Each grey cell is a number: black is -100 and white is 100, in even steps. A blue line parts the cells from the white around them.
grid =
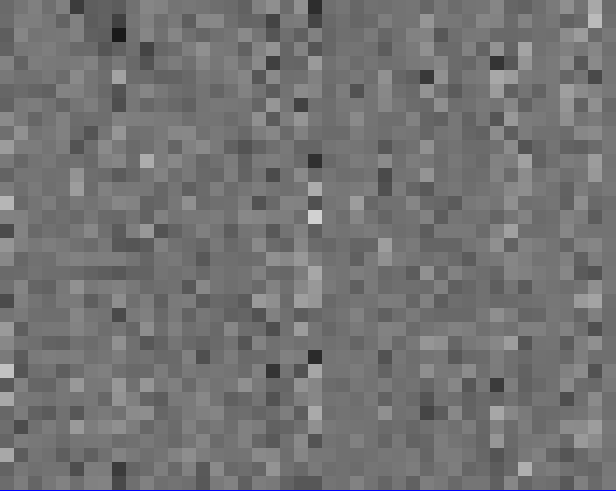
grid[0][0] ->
-17
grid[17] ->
[18, 0, -6, -1, -5, -11, -16, -6, -31, -33, -28, 1, -11, -15, -20, -5, -18, -12, 8, -16, -22, 6, -16, -19, -12, -21, -20, 24, -10, -4, -21, -21, -21, -9, -4, 13, -23, 2, -3, -9, -21, 1, 5, -8]
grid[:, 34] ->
[-8, 5, -5, -22, -6, -4, -10, -5, -7, -23, -15, -18, -14, -10, -3, -10, -16, -4, -8, -14, -11, -11, -6, -12, -2, -16, -13, -7, -17, -15, -19, -21, -19, -15, -8]
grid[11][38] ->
-23
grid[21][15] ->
-18
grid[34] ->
[-15, -2, -21, -7, 2, -13, 1, 3, -43, -13, 1, -13, -10, -13, -31, -4, 2, -25, -2, -5, -22, -32, -32, -9, -11, 2, -10, -21, -9, -24, -1, -6, -18, -8, -8, -25, 6, -21, -11, -14, -30, 0, -17, -4]
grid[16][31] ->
-5
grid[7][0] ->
-23
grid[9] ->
[-13, 14, -10, -6, 1, -17, -34, -8, 18, -12, -11, -5, 6, 7, -11, -5, -9, -18, -2, 6, -17, 1, -13, -16, -16, -3, -10, -13, -7, -8, -20, -9, -7, -20, -23, 10, -26, -3, -11, -11, -15, 6, 9, -7]
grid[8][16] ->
-15
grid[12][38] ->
-10
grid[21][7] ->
-14
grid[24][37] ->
-33
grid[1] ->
[-15, -1, -1, -7, -22, 1, -28, -23, -49, -8, 1, -14, -5, -26, 6, 7, -13, -21, -20, -47, -4, -3, -46, -18, -12, -20, -17, -1, -10, -9, 18, -7, -7, -12, 5, 3, -16, 3, -11, -7, -23, -17, 47, -13]
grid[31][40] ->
-18
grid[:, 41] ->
[-10, -17, 22, -7, -31, -8, 9, -23, -9, 6, -25, -5, -8, -3, 11, -3, -9, 1, -24, -29, -10, 21, -21, -13, -1, -1, 10, -15, -13, -9, 9, 21, -18, -17, 0]
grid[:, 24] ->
[-8, -12, -13, -10, -5, -11, -2, -6, -8, -16, -7, -11, -14, -7, -6, -14, -10, -12, -9, -9, -10, -12, -9, -12, -10, -7, -8, -18, -8, -10, -8, -12, -12, -11, -11]
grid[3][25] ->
-9
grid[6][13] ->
-16
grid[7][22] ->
-12
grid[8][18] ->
13
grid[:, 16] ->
[-16, -13, -8, -7, 2, -3, -11, -7, -15, -9, -23, -3, -1, -15, -12, -11, -27, -18, -13, -12, -13, -20, -24, 6, -10, -3, -9, -6, -25, -15, -14, -9, -10, -18, 2]
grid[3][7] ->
-33
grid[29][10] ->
11
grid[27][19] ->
-19
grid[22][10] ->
0
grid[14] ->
[43, -18, -9, -2, -15, -6, -10, -4, 6, 3, -22, -19, -7, 13, -17, -13, -12, -1, -36, -18, 3, 2, -37, -9, -6, 23, -19, -11, -11, 5, -17, -19, -29, -6, -3, -8, 13, -13, -11, -8, -24, 11, -18, -14]
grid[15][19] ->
-1
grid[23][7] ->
-14
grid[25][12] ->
-17
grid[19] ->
[-17, -16, -10, -14, -14, -17, -22, -26, -31, -22, -22, -9, -12, -8, -18, -8, -12, -10, 1, -18, -19, -3, 31, -7, -9, -1, -5, -18, -14, -28, 14, -21, 2, -10, -14, -20, 4, 1, -4, -8, 6, -29, -35, -8]
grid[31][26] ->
-10
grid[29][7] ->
-4
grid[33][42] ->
-20
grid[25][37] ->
-17
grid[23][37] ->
0

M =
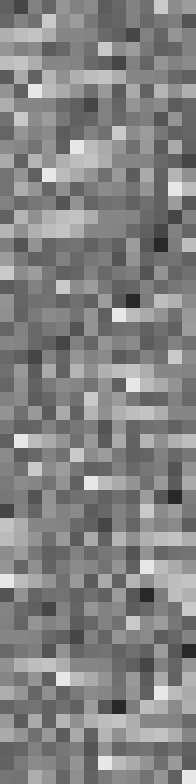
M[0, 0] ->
-25
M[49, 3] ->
12
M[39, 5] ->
1
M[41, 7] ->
33
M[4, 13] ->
8
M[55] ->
[-8, -10, 36, 17, -20, 12, -22, -4, 9, 5, -10, 16, -25, 81]
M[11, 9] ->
5
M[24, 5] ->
1
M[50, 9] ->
-2
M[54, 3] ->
5
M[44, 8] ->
-11
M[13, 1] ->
36
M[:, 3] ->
[-21, 58, 36, -27, 5, 41, 47, 3, 22, 8, 16, 13, 81, -20, -1, 38, 48, -21, -21, -6, -11, -10, 9, -7, -25, 1, 33, -4, -19, -28, 1, 33, 2, 10, -10, 15, 17, 5, -12, -24, -22, 16, -11, -45, 2, -17, -34, 53, -25, 12, -23, -23, 20, -18, 5, 17]
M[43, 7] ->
2
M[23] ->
[-21, 1, -18, -7, -1, -34, 15, -21, -11, -10, -23, -12, -24, 22]
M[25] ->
[-17, -25, -45, 1, -21, 17, 2, 8, -27, -19, 2, -11, 58, 10]
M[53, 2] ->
1
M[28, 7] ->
10
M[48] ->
[5, -10, 16, -25, 81, 47, 33, 16, -12, 20, -28, 33, -23, 41]
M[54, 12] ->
20
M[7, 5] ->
-25
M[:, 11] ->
[58, -7, -21, -24, 17, 3, 41, 8, -34, -6, -28, -17, -23, -25, -24, -25, -45, -69, -11, 15, -18, 49, 16, -12, -19, -11, 5, 33, -21, 36, -10, 13, 1, -1, 20, -32, 10, 2, 48, -21, 47, 38, -2, 2, 22, -27, 22, 1, 33, 81, 39, 5, 53, -23, -12, 16]
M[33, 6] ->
-24
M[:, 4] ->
[17, 10, 5, -19, 5, 13, 33, -17, -6, -27, -25, 38, 47, 12, -34, 48, 53, -11, 1, -24, 58, -23, 5, -1, -45, -21, -23, 9, 2, 33, -18, 16, -11, 22, 16, -21, 2, 3, 20, -21, -4, -12, -10, 1, 8, -25, 15, 36, 81, -22, -12, 41, -28, -7, -10, -20]
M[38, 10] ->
38
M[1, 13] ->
-34
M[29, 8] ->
38
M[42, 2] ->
-21
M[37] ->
[53, 36, 5, 5, 3, -17, -25, -45, 1, -21, 17, 2, 8, -27]
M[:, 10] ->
[-11, -18, 1, -6, -21, 5, -23, 2, -1, 22, 20, 3, 33, 16, -12, -17, -25, -32, -21, -34, 1, -2, 33, -23, -27, 2, 36, 47, -24, 53, -11, 41, -21, -7, -12, 22, 58, 17, 38, 15, 81, 13, -69, -19, 10, 8, -24, -45, -28, -25, 49, 5, 48, -10, 16, -10]
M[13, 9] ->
-10
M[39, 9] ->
-34
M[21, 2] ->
-11
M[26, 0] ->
-12

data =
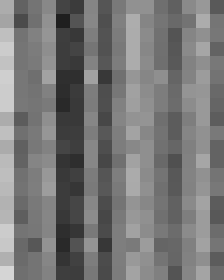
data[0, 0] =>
35
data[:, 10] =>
[14, 4, 9, 6, 9, 5, 10, 13, 16, 6, 12, 12, 9, 13, 6, 13, 10, 22, 13, 10]
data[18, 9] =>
20
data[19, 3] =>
2
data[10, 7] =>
-39
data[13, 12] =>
-30
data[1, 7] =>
-38
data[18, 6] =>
-2
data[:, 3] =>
[7, 14, 17, 11, 15, 27, 1, -4, 12, 18, 2, 9, 19, 23, 4, 5, 4, 15, 5, 2]
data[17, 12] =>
-19
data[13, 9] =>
33
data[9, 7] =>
-31
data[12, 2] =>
-2
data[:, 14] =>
[19, 35, 13, 30, 12, 22, 18, 20, 20, 14, 14, 30, 14, 17, 28, 22, 22, 27, 12, 29]
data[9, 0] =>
50
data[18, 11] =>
-9
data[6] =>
[60, -7, -10, 1, -65, -54, -2, -39, -7, 26, 10, -2, -17, 16, 18, -18]
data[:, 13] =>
[8, -10, 4, 8, 2, 3, 16, 10, -1, 4, 0, 2, 3, 2, 8, -1, 9, 0, 2, 5]
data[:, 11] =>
[-13, -8, -11, -12, -13, 12, -2, -2, -13, -10, -11, -18, -9, -12, -9, -12, -5, -21, -9, 0]
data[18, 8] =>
-2
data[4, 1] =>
-8
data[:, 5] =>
[-54, -34, -56, -47, -55, -63, -54, -55, -55, -52, -51, -64, -50, -58, -45, -45, -58, -35, -49, -52]
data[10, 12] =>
-20
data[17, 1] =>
-18
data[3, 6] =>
-8
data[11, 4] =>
-59
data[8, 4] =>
-55
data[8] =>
[35, -28, -10, 12, -55, -55, 5, -44, 4, 15, 16, -13, -28, -1, 20, -27]
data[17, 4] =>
-68
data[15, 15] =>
-31
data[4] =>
[52, -8, -4, 15, -52, -55, 3, -32, -2, 35, 9, -13, -30, 2, 12, -6]
